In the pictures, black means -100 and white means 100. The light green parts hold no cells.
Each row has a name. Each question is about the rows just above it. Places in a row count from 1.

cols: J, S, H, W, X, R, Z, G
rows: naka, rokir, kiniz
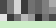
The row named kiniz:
78	-54	-11	44	20	-64	-11	-42
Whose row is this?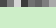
naka
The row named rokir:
-42	-1	67	-54	-11	-22	-1	9

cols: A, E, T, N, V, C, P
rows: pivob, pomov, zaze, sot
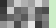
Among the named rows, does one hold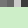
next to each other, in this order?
no
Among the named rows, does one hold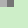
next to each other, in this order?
no
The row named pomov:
-53	59	-20	-8	38	-30	-40
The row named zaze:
-40	-20	-8	-30	26	-20	2
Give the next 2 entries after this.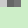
38	-30
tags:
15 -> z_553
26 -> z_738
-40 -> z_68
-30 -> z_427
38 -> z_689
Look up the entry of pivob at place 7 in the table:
z_738

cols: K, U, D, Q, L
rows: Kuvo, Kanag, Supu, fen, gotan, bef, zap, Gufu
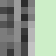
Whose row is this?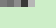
gotan
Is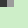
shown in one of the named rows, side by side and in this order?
yes
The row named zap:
-13	-23	-3	-45	53
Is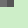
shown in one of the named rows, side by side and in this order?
no
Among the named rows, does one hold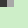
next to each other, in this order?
no

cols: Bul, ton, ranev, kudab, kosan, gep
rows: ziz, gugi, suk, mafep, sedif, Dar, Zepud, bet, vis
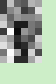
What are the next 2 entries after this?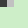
-20	-31
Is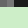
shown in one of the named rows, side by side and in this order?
no
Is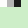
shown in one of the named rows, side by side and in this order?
no
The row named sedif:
-54	98	-91	18	-7	-42
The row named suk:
41	-20	18	6	6	18

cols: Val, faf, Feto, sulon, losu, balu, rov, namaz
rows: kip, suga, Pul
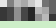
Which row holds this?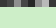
Pul
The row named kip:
80	0	45	32	58	80	-10	-22
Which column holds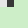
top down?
Val
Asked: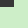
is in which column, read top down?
Val

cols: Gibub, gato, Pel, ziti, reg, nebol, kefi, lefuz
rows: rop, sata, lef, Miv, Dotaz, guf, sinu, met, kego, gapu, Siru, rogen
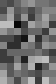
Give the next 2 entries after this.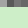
-30	-42
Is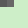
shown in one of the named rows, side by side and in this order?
yes

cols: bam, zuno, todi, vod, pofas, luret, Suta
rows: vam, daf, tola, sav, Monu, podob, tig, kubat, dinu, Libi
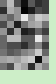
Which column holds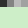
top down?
vod
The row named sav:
-40	16	-77	-10	26	36	-10
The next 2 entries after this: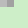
-64	36

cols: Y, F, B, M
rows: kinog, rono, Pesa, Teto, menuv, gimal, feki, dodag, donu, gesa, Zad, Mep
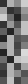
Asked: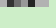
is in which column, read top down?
F
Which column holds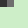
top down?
F
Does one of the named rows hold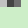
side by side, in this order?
yes
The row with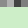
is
feki
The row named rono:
29	-60	-47	19

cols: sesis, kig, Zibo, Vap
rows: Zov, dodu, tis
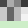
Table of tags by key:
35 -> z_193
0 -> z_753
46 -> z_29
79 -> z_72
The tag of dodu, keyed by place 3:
z_29
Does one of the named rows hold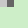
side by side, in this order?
yes
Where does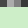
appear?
Zov
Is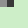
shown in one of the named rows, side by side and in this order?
no

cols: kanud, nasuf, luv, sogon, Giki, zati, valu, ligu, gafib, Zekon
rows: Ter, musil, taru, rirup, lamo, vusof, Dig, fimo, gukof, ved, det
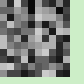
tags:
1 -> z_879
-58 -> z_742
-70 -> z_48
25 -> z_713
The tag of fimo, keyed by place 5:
z_742
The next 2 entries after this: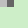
25	-70

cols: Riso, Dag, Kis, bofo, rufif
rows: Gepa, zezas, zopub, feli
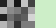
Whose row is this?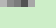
zezas
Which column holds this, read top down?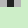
Riso
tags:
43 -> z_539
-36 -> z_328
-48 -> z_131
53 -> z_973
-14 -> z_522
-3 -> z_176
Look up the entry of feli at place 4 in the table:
z_176
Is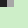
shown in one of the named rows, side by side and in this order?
yes

